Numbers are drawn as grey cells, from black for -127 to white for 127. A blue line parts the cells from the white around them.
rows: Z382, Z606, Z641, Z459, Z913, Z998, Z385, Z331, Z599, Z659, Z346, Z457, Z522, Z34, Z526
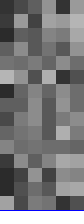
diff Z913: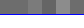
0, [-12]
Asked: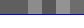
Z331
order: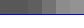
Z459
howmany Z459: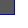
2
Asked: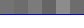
Z913
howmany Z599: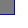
2
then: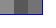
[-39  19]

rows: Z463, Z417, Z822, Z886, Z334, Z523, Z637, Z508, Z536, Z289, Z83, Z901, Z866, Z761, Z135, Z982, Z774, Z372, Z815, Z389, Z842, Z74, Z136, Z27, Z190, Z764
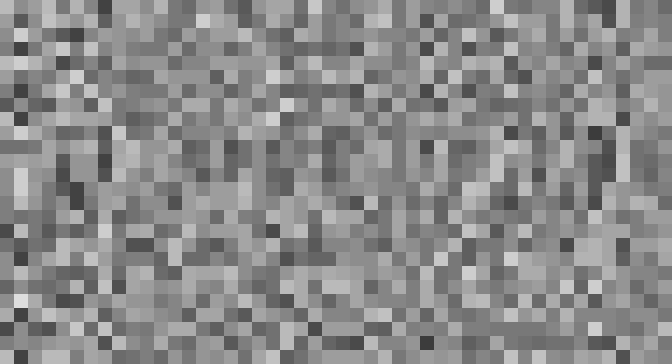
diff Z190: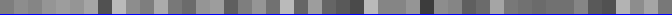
16, [-38]
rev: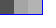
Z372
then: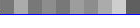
[-14  -1]
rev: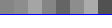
Z74
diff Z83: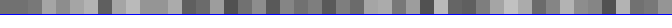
30, [-53]
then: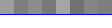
[-20  65]
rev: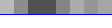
Z372

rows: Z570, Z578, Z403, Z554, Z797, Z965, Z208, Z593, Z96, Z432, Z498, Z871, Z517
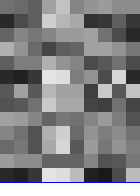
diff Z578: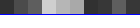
0, [-86]
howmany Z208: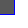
3
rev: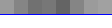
Z96

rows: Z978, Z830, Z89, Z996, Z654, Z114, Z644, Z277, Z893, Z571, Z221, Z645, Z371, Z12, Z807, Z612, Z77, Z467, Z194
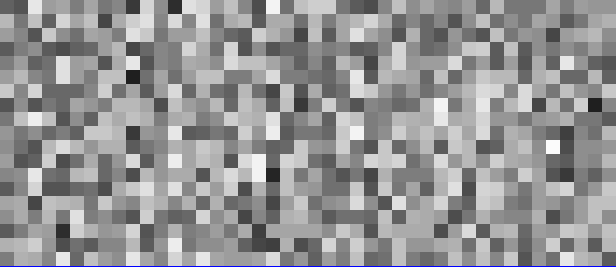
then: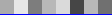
[ 78 -96]
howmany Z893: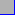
6
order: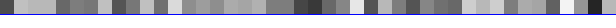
Z371
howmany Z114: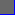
6
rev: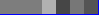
Z371

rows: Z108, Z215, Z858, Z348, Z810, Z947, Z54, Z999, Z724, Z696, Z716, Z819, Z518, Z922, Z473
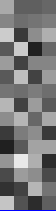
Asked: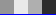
Z819
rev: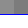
Z696
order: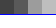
Z947
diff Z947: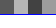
1, [62]
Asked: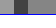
Z810
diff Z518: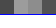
3, [-53]

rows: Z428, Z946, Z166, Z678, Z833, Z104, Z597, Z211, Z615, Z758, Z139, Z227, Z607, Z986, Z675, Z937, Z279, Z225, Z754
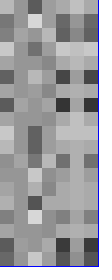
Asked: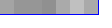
Z615
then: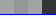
[ 36 -75]

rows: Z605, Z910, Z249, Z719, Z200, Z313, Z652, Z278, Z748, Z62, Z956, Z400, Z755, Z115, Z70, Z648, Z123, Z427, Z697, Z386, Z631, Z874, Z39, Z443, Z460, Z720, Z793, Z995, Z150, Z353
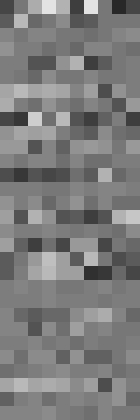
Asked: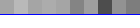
Z652
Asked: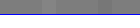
Z874
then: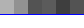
[50 70]
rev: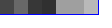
Z386

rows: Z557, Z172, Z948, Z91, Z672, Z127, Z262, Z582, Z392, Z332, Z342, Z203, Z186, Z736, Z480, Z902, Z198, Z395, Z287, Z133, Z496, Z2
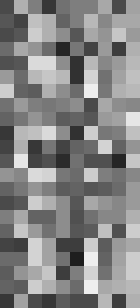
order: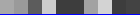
Z395
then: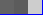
[48 13]

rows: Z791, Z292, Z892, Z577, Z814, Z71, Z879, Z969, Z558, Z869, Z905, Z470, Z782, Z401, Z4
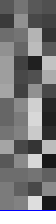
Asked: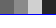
Z969
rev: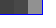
Z292
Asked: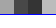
Z905
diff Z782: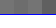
0, [-18]

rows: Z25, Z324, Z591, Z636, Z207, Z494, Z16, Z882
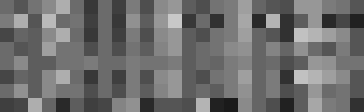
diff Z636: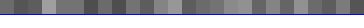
23, [-42]
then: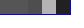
[-101   10]
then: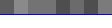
[-34   4]
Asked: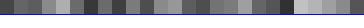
Z591
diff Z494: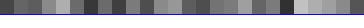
22, [52]
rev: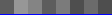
Z16
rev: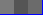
Z636

